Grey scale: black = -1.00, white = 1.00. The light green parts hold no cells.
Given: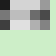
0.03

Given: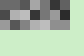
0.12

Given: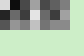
0.08

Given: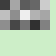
0.01

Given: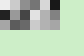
0.30

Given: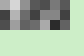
-0.23

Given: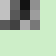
-0.06

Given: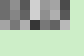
0.45

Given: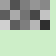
-0.64
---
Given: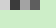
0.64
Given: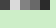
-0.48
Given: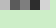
0.47
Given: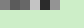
-0.01
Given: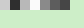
0.61
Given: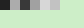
-0.73
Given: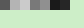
-0.31
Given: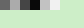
-0.20
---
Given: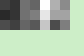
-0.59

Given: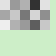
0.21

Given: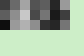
-0.17

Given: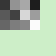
0.15

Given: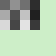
0.14

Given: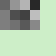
0.17

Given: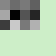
-0.15

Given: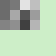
-0.06

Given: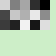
0.00

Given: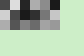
0.73
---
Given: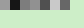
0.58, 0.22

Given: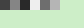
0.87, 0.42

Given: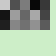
0.58, 0.32

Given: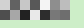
0.91, 0.83

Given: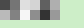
0.93, 0.75

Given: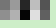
0.75, 0.49
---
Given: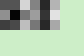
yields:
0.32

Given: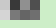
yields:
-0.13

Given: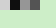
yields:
-0.34

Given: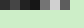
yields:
-0.27

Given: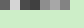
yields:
0.03

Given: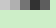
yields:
-0.27

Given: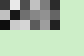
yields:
-0.74

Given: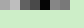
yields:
-0.05
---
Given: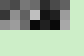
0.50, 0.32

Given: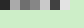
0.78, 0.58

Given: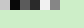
0.89, 0.57

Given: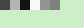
0.95, 0.42

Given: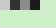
0.58, 0.10

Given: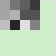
0.74, 0.49

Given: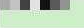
0.77, 0.52

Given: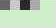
0.58, 0.33
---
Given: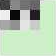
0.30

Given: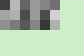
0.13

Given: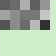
-0.34

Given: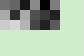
0.59

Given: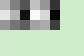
0.18

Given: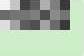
0.73

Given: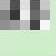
0.12

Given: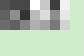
-0.15

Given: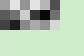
-0.48
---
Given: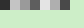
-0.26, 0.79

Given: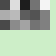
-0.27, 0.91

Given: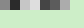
0.74, 0.74

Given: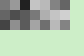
-0.05, 0.63

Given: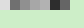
0.31, 0.74

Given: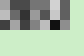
0.21, 0.65

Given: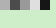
0.20, 0.75
